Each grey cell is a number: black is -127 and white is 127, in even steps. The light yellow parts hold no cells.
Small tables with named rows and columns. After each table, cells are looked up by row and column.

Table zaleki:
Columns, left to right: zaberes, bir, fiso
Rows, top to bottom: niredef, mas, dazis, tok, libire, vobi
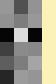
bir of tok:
11
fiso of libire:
37
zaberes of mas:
17
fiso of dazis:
-122
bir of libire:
-2
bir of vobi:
27
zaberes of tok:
-63
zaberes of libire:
-33
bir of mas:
-2
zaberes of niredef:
23
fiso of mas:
24
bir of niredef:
-46
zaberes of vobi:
-89
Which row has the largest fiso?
libire

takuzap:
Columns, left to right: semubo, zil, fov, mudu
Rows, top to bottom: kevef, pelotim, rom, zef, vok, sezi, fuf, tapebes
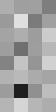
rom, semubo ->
36
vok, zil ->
68
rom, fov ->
29
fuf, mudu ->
61
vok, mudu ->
81
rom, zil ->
46
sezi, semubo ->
50
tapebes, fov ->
54
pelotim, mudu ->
32
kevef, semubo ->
46
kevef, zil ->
31
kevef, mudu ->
-1
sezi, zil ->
57
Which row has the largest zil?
pelotim

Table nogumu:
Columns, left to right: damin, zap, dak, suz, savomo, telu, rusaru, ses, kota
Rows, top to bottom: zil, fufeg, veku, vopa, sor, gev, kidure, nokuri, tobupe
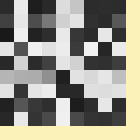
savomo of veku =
105
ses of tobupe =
-77
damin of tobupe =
-87
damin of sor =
-87
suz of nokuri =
-80
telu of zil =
69
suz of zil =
-86
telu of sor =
81
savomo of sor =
100
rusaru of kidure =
95
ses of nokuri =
103
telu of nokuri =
-98
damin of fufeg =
-62
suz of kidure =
108
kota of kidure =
97

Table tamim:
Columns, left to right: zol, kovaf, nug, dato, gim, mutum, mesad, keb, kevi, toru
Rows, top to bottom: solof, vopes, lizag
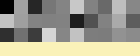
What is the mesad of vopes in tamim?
-46
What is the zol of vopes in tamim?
66
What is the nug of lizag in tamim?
-67
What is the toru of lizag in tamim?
11
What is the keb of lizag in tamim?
-3
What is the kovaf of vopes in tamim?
31
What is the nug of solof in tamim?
-89
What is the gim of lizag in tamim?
6
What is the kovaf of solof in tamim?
33
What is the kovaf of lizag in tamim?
-14
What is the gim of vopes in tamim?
2
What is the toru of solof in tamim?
7
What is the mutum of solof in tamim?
72

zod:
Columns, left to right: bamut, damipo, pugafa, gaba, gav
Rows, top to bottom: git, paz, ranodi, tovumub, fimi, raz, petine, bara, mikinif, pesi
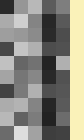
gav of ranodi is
-50
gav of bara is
-37
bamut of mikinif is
56
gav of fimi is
48
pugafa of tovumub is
48
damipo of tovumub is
68
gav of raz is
-45
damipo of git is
22
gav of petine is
-41
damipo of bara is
51
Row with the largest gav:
fimi

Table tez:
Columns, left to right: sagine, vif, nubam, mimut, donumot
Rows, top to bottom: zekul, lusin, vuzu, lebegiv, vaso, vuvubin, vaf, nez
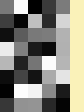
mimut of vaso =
124
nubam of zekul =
-127
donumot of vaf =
-101
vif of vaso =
-94
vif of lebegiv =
0
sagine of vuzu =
-112
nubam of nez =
20
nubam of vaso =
-10
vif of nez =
18
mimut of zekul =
-69
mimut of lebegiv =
-117
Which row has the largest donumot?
vuvubin

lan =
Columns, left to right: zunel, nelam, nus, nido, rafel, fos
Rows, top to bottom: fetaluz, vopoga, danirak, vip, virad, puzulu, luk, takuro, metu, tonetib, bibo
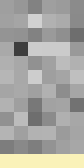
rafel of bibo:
32
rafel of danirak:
15
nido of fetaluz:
31
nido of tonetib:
51
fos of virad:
49
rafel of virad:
60
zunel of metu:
17
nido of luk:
49
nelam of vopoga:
37
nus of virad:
17
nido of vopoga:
49

